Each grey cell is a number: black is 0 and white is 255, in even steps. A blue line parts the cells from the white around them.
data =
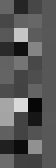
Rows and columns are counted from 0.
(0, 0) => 102
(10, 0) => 32
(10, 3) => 87
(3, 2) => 133
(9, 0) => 96
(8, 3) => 89
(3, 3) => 87
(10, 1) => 12
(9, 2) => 83
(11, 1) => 65
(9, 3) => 88
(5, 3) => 87
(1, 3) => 87
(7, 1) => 217
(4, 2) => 72

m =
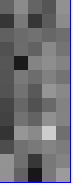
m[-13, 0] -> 100
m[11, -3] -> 55
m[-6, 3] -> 105
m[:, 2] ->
[100, 54, 113, 98, 132, 109, 89, 81, 99, 138, 121, 55, 23]
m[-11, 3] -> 103
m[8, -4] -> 114
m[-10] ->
[81, 108, 98, 137, 116]
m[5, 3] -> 129
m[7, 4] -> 130
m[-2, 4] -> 131
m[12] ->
[146, 98, 23, 121, 155]
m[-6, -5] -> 69
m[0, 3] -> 85
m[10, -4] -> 113
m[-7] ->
[83, 114, 89, 149, 136]

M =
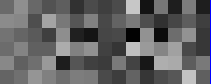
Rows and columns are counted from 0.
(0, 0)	106
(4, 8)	122
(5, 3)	128
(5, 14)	95
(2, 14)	55
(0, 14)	30
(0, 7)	63
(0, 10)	19
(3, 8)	53
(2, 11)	11
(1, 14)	63
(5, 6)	122
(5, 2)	149
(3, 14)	55
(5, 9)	99
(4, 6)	64
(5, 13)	194
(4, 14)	121
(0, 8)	75
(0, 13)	125
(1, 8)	99
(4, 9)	67
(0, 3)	82
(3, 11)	133

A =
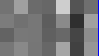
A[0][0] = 115
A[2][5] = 69
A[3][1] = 137
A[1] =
[124, 113, 119, 93, 138, 47, 160]
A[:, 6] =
[111, 160, 141, 150]
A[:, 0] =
[115, 124, 99, 119]
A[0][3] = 103
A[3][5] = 65
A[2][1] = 120

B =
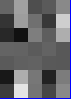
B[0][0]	101
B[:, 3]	[90, 56, 94, 99, 89, 34, 70]
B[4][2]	98
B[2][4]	174
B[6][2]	116
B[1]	[52, 157, 112, 56, 206]
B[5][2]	119
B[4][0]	90
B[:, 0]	[101, 52, 40, 100, 90, 24, 60]

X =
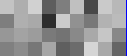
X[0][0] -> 195
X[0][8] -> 184
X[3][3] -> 166
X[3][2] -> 119
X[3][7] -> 169
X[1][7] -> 178
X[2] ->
[151, 163, 156, 122, 115, 137, 169, 198, 136]
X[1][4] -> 203
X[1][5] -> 145
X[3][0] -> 128

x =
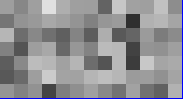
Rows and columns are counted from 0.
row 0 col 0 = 158
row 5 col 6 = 181
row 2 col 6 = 93
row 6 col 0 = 149
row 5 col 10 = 157
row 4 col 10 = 200
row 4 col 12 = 170
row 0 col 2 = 159
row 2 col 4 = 95
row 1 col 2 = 153
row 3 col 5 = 151
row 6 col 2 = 146
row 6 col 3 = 68
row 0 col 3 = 224
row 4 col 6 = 109
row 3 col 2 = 158
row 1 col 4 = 160
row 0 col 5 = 159
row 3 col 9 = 66
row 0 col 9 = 161
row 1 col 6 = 129
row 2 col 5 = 132
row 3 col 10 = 148
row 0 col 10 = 159
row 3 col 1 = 84
